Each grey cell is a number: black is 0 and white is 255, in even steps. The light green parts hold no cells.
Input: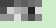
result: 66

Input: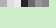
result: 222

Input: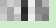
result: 206

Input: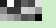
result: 254

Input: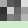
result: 90

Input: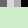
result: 216

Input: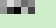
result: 218

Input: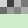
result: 62

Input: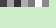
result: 162
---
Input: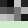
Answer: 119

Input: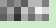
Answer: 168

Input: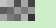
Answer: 178

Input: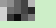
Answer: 83

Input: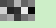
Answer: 113

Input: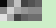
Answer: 110

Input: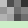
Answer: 78

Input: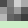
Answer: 89
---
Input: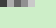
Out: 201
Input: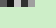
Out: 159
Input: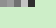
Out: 46
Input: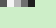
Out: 30
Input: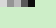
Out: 13
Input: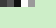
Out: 154
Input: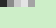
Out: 164
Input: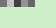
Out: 102
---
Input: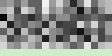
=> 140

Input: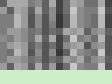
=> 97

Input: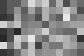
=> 65

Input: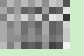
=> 142

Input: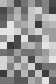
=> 183

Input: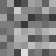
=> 109

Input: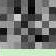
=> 108

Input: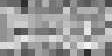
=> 117

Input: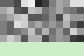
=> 100
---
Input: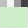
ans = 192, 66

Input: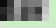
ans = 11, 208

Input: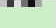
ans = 195, 166

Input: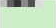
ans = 189, 219

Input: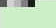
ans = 88, 30

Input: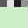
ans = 90, 146

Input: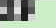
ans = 99, 212
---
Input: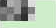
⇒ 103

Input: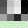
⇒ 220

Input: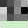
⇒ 126

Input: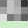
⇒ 165

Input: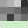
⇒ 204

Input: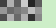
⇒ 36

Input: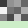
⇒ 161
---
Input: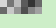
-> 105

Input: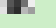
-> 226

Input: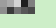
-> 141

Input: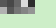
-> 177

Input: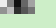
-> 146

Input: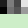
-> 2

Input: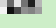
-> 243
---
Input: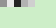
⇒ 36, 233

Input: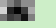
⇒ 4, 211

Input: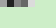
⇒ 132, 219

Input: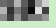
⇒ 76, 223

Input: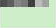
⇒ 122, 187

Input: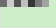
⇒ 191, 204

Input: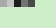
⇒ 30, 197

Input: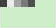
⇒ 163, 235

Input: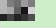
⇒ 95, 211
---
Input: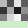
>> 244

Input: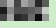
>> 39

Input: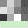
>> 254

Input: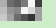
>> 108

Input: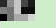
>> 169

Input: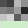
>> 94

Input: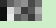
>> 88

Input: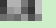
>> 109

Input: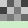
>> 162

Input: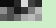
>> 109
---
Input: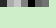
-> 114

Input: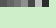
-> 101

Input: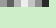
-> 154

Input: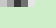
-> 158

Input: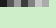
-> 130

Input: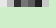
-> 117

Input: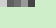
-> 112

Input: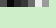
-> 80

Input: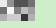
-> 160
